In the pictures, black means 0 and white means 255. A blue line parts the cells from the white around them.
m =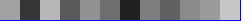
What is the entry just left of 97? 125
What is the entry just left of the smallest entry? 110
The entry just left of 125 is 33

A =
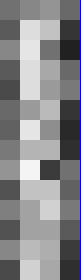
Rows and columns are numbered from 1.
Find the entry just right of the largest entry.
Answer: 59
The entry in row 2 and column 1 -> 90
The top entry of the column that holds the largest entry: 135
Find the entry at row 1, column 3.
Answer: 148
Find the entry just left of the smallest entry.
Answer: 113
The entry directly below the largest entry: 194
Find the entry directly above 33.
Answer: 53
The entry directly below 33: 105
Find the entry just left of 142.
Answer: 229
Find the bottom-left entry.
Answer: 74
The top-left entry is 113
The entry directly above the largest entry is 180
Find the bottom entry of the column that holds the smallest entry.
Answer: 47

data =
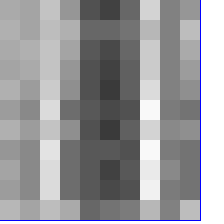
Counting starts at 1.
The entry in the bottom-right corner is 189
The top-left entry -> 170
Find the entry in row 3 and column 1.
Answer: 170
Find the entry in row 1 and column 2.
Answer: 164
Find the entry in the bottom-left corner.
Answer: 183
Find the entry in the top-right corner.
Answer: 150
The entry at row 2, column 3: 189
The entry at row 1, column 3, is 195
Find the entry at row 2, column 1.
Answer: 176
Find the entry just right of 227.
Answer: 109
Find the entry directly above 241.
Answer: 234
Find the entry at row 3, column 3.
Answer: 195

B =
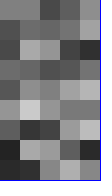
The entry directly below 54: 169
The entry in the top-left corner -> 128
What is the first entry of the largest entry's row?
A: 149
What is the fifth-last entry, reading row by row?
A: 42
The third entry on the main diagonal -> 149
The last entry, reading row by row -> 135
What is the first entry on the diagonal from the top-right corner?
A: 142
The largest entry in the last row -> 175
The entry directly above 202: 142
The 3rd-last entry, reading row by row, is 135
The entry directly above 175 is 94
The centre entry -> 128
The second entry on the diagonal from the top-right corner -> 115
